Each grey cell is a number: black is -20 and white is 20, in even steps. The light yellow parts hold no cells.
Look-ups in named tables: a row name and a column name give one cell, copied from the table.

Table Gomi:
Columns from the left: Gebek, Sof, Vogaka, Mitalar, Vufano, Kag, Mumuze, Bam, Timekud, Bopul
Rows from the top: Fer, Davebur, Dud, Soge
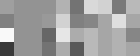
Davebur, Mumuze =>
1
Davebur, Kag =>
0
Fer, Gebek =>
5
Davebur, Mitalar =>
4
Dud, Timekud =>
8
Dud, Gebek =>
19
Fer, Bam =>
13
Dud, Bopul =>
1
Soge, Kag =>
-6
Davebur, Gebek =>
0
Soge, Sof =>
3
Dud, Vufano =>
16

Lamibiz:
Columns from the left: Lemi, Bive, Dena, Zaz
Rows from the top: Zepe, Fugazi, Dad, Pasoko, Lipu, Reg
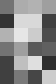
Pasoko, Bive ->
5
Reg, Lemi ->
-10
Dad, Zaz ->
-8
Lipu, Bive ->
10
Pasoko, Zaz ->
-5
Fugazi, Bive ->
14
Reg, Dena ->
-9
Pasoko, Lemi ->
-2
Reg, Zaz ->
12
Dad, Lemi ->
8
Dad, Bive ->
16
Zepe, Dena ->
8
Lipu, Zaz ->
-13

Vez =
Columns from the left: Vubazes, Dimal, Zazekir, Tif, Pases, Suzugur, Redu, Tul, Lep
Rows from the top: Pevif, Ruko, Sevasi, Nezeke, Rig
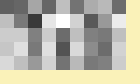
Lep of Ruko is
17
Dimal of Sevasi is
12
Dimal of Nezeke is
15
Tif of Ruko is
16
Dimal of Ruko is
-1
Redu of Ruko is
-6
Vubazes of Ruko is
10

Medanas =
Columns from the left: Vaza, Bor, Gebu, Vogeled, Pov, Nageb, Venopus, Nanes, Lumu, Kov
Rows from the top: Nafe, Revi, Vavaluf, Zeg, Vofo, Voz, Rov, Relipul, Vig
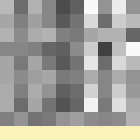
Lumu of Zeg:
10
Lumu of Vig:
2
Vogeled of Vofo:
-1
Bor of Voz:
2
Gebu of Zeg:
0
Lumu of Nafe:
17
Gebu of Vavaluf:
7
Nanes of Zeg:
-10
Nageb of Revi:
-2
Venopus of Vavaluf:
6
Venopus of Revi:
14
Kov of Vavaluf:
-4
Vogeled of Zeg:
-4
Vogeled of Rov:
3
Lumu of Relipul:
15
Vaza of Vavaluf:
8
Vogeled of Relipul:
-2
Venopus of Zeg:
12
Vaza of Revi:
6
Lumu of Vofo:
14

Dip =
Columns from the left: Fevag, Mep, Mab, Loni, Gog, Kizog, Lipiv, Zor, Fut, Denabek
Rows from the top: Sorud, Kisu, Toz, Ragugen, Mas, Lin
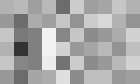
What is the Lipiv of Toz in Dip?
2
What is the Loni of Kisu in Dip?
5
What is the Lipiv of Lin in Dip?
10
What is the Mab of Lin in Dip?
6
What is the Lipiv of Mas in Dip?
2
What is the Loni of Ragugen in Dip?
18
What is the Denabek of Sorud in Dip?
8
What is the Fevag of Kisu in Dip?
4
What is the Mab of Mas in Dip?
0
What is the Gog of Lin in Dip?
15
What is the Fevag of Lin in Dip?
4
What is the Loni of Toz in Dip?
18
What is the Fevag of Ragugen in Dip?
8
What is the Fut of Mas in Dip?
9
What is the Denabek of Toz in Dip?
13
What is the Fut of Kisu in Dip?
8
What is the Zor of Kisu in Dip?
14
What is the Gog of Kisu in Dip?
11
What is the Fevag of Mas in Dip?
11
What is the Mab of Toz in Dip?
0
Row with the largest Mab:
Kisu

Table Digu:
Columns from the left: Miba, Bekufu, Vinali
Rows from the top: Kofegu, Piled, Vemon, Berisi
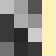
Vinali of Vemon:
12
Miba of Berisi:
-2
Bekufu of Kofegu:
5
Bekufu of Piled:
7
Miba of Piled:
-11
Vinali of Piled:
3
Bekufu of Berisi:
-13
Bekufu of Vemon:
-14
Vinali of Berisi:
-11
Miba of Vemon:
-11
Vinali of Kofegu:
-7
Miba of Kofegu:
10
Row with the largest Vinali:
Vemon

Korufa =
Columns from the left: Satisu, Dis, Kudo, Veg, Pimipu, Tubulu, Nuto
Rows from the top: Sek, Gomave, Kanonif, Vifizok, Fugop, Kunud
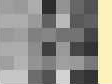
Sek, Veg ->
-13
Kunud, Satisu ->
11
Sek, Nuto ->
-7
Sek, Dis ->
4
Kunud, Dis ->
11
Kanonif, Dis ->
5
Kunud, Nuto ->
-12
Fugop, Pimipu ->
5
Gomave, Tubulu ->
-6
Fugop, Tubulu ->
4
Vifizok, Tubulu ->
-9
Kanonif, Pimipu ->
-2

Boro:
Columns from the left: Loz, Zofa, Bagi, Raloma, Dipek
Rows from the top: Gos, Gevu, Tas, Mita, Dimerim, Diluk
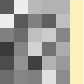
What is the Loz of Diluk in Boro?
-3
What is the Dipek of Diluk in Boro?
2
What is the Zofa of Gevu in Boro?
-6
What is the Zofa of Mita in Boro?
1
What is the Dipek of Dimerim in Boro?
4
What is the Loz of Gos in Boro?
-6

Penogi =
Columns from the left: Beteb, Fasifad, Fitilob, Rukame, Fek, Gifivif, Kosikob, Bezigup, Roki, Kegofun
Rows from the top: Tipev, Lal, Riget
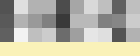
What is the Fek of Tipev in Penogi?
-8
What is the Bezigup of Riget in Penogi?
15
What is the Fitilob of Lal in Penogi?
4
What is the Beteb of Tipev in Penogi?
-7
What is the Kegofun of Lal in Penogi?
12
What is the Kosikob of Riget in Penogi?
16
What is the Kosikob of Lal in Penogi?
9
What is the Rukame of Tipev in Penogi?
8
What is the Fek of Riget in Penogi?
-3
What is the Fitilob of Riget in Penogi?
10
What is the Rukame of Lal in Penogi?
0
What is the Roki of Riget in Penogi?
-7
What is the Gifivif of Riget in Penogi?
5
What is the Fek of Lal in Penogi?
-11
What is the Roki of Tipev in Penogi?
-5
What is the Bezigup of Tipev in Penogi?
10
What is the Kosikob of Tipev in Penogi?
14
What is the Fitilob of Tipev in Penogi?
8
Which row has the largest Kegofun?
Lal

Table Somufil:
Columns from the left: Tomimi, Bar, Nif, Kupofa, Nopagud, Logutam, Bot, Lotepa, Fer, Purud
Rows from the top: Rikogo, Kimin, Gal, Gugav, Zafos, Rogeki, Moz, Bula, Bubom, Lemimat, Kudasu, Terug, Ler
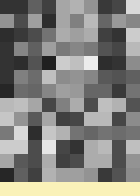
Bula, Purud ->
-7
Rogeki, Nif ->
-3
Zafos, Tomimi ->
-12
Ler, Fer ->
-7
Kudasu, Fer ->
-8
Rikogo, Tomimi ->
-12
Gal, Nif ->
-8
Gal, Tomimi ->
-13
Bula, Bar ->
10
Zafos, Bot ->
17
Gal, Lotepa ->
-10
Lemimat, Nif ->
-13
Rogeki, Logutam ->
3
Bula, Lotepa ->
10
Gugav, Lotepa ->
-7
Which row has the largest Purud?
Rikogo

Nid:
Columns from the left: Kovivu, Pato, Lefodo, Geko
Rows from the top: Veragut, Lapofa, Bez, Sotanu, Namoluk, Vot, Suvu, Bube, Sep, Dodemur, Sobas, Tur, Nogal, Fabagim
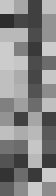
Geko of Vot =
11
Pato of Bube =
5
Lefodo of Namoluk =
-8
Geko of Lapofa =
3
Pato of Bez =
9
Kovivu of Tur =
-7
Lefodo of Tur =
9
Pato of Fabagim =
2
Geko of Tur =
-11
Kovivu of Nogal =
-12
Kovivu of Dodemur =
10
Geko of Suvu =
2
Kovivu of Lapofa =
-13
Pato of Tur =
-11
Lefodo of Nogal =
-11
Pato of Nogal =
-3
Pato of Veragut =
6
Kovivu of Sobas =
-2
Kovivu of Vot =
10
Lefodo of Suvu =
-7
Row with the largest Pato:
Namoluk

